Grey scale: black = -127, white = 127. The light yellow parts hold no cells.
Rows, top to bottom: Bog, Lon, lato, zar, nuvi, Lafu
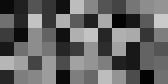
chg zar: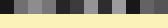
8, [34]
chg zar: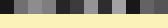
3, [-9]
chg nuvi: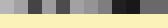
10, [-28]
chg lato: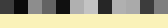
10, [-74]
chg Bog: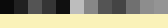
9, [-9]
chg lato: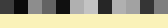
9, [42]

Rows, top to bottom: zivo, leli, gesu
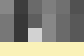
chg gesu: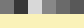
2, [82]
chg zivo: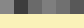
5, [-46]
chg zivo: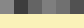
2, [-21]
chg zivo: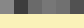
3, [-1]
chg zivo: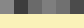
5, [-46]

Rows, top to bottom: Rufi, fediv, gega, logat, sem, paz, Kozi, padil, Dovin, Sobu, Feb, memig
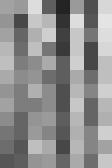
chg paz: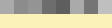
6, [-18]
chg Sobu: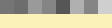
1, [-26]

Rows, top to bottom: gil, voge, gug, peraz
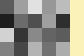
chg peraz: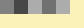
2, [52]
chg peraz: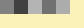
1, [-56]
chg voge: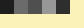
3, [31]
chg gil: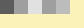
3, [23]
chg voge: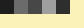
2, [-48]
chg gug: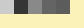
0, [82]

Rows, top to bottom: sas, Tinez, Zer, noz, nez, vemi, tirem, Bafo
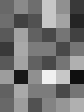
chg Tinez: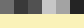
1, [-62]
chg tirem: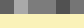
4, [-54]
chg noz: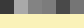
2, [-3]
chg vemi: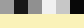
5, [-112]
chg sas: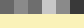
4, [16]
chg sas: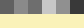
0, [-23]
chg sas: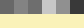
1, [10]

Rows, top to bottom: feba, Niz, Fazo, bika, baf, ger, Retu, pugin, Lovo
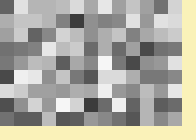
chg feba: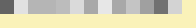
8, [32]
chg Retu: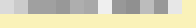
9, [8]
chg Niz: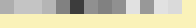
8, [8]
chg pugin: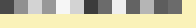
0, [-48]
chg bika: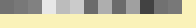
10, [-54]

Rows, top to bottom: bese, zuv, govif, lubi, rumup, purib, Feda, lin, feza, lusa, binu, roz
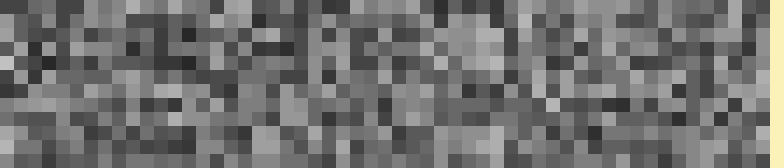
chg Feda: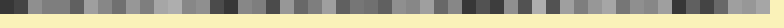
34, [-38]
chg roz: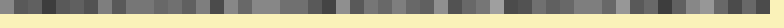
6, [-38]
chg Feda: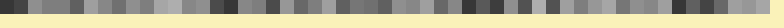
9, [23]
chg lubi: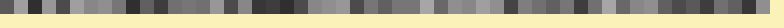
7, [7]
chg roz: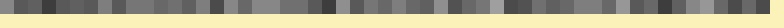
23, [-59]

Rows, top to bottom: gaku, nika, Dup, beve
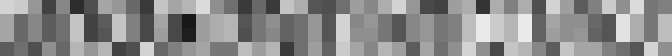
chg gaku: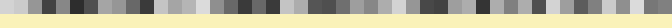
16, [-16]
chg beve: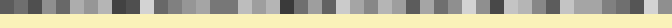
5, [53]

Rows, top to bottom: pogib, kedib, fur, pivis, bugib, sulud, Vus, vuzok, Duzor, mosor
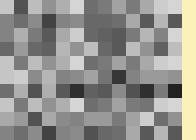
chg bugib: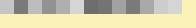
7, [-5]
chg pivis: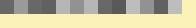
6, [61]
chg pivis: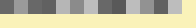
5, [18]

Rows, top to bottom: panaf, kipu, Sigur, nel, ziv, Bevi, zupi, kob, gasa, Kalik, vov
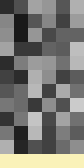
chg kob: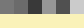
3, [14]
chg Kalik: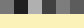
2, [56]
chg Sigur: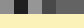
1, [-102]

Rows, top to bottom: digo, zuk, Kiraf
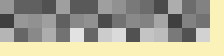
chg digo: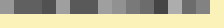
11, [-52]
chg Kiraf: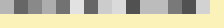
10, [68]
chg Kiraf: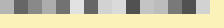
7, [76]
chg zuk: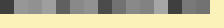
13, [2]

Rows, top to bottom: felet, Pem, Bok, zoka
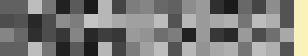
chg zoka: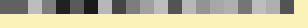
3, [-10]
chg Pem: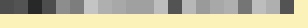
7, [55]
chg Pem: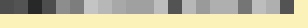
15, [40]

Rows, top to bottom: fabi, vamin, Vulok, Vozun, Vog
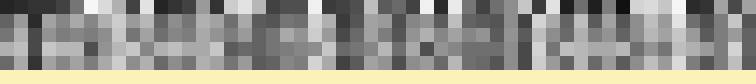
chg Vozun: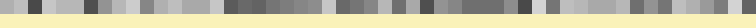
9, [70]
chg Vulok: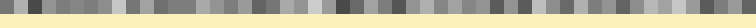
12, [6]
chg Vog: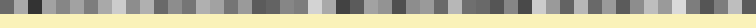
36, [13]
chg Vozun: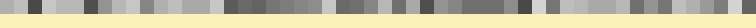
25, [-10]
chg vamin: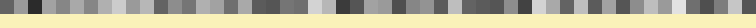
23, [48]

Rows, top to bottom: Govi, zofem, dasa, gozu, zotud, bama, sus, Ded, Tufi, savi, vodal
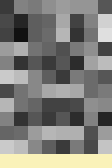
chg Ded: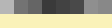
3, [-61]
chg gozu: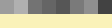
4, [-47]
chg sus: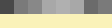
1, [-12]

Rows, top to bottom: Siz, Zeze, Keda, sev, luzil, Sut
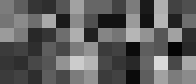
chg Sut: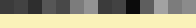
3, [-33]
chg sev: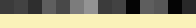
9, [-116]
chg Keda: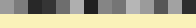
10, [19]

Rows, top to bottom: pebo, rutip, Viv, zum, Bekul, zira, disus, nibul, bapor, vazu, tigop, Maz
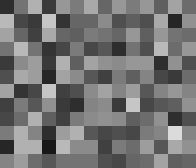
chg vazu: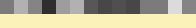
11, [4]
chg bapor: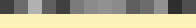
0, [-56]
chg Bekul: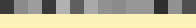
6, [35]
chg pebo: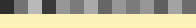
2, [49]
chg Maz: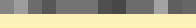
9, [-25]
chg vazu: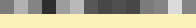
5, [49]
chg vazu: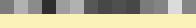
2, [4]

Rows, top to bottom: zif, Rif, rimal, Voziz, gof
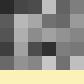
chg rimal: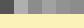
5, [6]
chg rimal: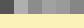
4, [18]
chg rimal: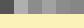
4, [18]

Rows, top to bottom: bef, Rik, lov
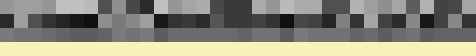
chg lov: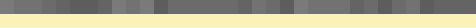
19, [-13]
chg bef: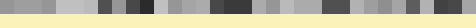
8, [15]
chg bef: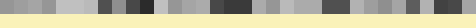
2, [30]
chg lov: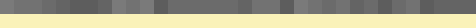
23, [-13]
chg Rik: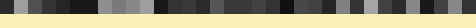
6, [-111]
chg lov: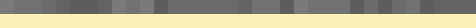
25, [-27]

